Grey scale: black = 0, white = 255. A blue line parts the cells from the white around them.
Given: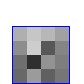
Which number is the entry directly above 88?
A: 183
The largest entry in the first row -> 198
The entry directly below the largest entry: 47
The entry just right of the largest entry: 88
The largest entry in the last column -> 161
